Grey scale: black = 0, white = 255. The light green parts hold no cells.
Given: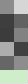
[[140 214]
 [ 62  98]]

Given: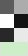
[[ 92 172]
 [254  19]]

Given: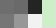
[[110 106]
 [118 151]]

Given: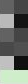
[[ 98  69]
 [185  20]]

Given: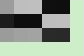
[[156 190]
 [ 28  13]]

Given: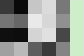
[[ 57   9]
 [117 103]]
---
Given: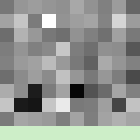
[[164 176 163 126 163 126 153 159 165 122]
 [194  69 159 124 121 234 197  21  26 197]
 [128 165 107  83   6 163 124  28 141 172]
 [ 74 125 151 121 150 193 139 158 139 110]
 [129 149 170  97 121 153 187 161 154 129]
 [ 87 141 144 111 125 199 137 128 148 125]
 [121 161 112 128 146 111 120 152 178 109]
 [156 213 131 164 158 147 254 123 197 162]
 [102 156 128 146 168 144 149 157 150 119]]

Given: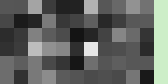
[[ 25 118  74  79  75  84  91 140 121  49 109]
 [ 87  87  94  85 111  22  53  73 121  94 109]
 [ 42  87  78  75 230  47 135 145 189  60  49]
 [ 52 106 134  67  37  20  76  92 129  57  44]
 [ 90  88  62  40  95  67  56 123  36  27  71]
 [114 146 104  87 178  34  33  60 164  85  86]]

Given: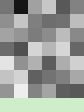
[[ 88  94 164 131 238 148]
 [168 128 115  96 211 195]
 [208 173  92 177 145 228]
 [103 214 182 213  80 107]
 [137 188 140 124 149 163]
 [189 113 110 127 197 143]
 [130  88 199 161  21 117]]

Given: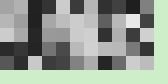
[[188 205 107  37 172 130  67  60 201  46  87]
 [ 52 121 184 186 209 185  74 116  36  55  43]
 [208  60 175  49 207 203 152 153  38 169 204]
 [ 66 232 184  95 192 204 189 167  33 158 182]
 [128  31  65  49 182  59 204  52  34 177 164]]

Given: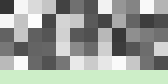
[[ 78 113 199 250 231 203 233 118  82 104 250 186]
 [214 109  85  60 207 107 138 222 102 100  80 119]
 [112 124 143  56 184  80  88 209  85  96 198  98]
 [ 75  61 100 170  68  90 199 212  72 253 195 246]
 [180 249 132 150 242  82 112  66 197 218 246  53]]

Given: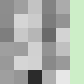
[[231 174  43 150 159]
 [153 137 210 213 153]
 [192 147 209 157 159]
 [211 106 182 200 126]
 [147 124 203 213 140]
 [171 131 195 159 141]]
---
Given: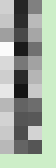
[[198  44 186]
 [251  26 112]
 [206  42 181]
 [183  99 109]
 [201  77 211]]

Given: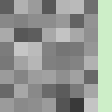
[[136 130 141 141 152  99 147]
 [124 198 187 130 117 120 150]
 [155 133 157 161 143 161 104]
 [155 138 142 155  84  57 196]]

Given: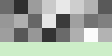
[[151 175 102 230  59 160 115 128]]

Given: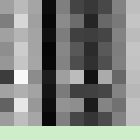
[[126 215 160   8 139 108  37 104 121 196]
 [142 204 164   6 135  88  43  89 126 196]
 [ 60 248 140  29 159 188  18 171 103 189]
 [ 98 230 152  15 147 142  27 132 113 193]]

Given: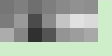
[[123 153  75 139 196 225 218]]

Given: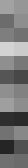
[[108 142]
 [211 203]
 [ 85  72]
 [159 141]
 [114 136]
 [112 107]]
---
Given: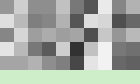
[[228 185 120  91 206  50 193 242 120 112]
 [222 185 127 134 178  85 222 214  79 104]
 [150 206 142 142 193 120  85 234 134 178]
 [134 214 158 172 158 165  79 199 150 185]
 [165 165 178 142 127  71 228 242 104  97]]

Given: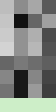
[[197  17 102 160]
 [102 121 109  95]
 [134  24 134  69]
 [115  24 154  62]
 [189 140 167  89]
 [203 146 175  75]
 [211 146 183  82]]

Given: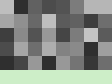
[[ 62 138  83 152  69 124 196  91]
 [190  47  97  76  83 124 182 182]
 [166 144 104 190  91  97  62 110]
 [ 76 166 110 174 130 138  47 159]
 [ 47  69 152  47 152 116  55 110]]

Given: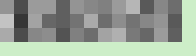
[[170  76 135 141  83 128 109 163 176 121 103 155  95]
 [148  76 155 155  95 148 135 128 155 182  89 135 109]
 [195  54 163 103  95 115 170 109 141 115 135 148  89]]

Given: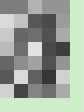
[[217 193  88  75 155]
 [ 88 217  96  54 209]
 [201 102 110  82 170]
 [209  68 133 110 170]
 [102 141 162  82 148]
 [125 125 178 148 148]
 [185 110 225  75  62]]

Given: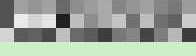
[[211  91  98  75 190 106  91  61 120 133  69 126 183  61]
 [ 83 161 148 161 106 141 155 169 133 148 161 133 120 155]
 [ 83 233 211 227  32 190 141 169 196 113 190 113  98 204]]

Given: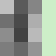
[[192  90 133]
 [125 104 148]
 [112  74 174]
 [141  66 186]]

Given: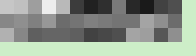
[[177 135  95 101 101  95  66  72  79 164 158  87 143]
 [135 143 128 151 108 116 128 122 116 116 164 143 108]
 [198 192 158 237 185  60  33  47 122  40  26  66  79]]
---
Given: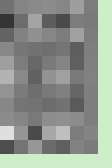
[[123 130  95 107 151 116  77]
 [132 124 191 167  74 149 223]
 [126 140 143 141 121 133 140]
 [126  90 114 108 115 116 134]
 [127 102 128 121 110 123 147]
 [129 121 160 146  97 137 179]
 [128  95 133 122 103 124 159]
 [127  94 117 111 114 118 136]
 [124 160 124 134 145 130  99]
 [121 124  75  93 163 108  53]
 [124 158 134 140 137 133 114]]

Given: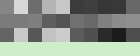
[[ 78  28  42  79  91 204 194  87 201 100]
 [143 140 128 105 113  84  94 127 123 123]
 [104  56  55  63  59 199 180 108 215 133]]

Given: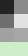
[[167 161]
 [226 110]
 [138  35]]

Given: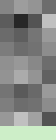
[[ 83 161 192 152]
 [140 113 109 126]
 [154 105  90 116]
 [ 97 148 171 147]
 [109 136 152 144]
 [141 114 108 124]
 [154 117  94 107]
 [192  83  39  92]
 [109 148 157 133]]

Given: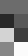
[[251 134]
 [ 62 211]
 [ 88  40]
 [108 108]]

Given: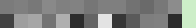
[[ 43 128 126  90  54 227 100  44 175 115 166 158  66]
 [140 120 106 114 127 127 118 130 128 137 120 127 123]]
